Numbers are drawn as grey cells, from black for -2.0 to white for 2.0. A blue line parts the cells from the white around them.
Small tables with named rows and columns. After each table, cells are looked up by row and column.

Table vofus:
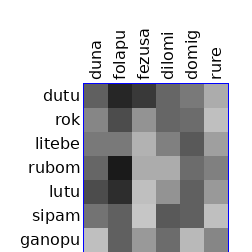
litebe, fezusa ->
0.8
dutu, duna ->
-0.5
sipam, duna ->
-0.2
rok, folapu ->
-0.8
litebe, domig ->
-0.6
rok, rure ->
1.0
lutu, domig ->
-0.5
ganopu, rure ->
0.1
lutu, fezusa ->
1.0
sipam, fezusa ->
1.1
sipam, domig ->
-0.5
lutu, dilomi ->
0.3
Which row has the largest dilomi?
rubom

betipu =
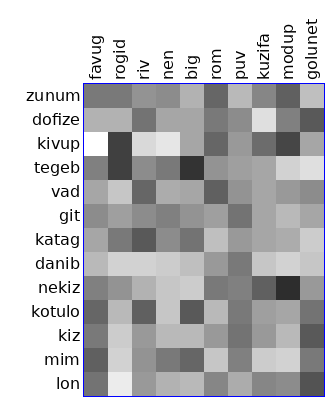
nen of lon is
0.8
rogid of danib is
1.3
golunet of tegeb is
1.5
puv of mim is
0.0
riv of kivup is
1.4
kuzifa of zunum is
0.1
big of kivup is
0.6
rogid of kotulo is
0.9
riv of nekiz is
0.8
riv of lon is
0.4
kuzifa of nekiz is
-0.5
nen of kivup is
1.6
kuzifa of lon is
0.1
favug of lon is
-0.2

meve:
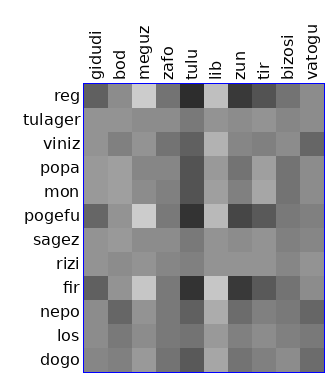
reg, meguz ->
1.2
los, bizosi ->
0.0
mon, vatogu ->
0.2
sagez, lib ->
0.3
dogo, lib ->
0.6
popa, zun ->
-0.2
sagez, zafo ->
0.2
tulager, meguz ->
0.2
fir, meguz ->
1.1
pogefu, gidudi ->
-0.4
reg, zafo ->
-0.2
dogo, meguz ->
0.4
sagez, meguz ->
0.2
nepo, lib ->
0.7
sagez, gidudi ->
0.3
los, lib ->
0.4
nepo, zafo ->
-0.1
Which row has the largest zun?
rizi

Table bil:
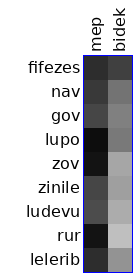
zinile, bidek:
0.5
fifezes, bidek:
-1.0
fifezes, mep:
-1.3
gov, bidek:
0.0
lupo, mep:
-1.8
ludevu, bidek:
0.7
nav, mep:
-1.1
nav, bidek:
-0.2
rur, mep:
-1.7

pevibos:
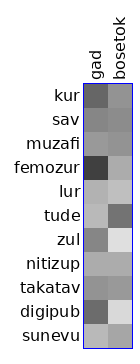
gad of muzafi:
0.4
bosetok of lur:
1.0
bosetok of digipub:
1.4
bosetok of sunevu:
0.6
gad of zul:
0.1
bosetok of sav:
0.2
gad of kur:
-0.4
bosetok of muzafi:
0.3
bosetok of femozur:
0.7
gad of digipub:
-0.3
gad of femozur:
-1.0
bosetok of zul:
1.5
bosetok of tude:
-0.2

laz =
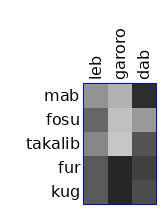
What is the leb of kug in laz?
-0.6
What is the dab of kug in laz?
-0.8
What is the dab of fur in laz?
-1.0
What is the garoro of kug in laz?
-1.4
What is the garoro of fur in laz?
-1.4
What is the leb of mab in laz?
0.3
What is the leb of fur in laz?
-0.6
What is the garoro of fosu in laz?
1.0
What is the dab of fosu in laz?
0.4
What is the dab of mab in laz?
-1.3
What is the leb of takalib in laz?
0.1
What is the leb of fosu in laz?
-0.4
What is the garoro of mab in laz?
0.8
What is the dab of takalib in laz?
-0.7
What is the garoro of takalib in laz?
1.1
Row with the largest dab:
fosu

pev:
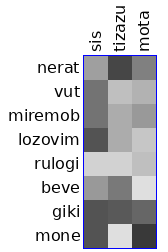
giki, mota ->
-0.4
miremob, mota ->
0.4
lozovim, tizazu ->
0.7
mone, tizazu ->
1.5
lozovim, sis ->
-0.7
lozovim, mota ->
1.1
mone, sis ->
-0.7
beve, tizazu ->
-0.1
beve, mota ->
1.5
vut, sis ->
-0.2
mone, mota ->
-1.1
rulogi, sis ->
1.3
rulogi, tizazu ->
1.3
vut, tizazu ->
1.0
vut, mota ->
0.8
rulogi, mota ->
1.0
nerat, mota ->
0.0

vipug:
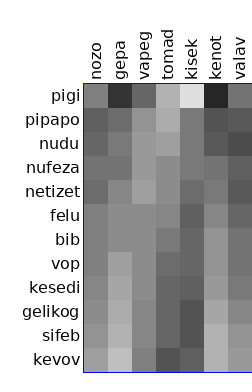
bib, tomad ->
-0.1
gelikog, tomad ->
-0.4
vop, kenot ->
0.3
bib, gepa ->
0.2
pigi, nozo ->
0.0
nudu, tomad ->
0.5

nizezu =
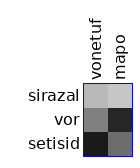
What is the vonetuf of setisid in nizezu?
-1.6
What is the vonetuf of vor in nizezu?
0.0
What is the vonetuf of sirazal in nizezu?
0.9
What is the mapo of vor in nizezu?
-1.4
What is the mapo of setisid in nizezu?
-0.3
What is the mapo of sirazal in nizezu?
1.1
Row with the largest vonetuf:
sirazal

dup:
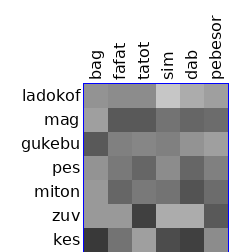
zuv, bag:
0.4
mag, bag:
0.5
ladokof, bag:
0.3
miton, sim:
-0.2
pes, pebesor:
0.0
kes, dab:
-1.0
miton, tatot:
-0.1
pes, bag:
0.3

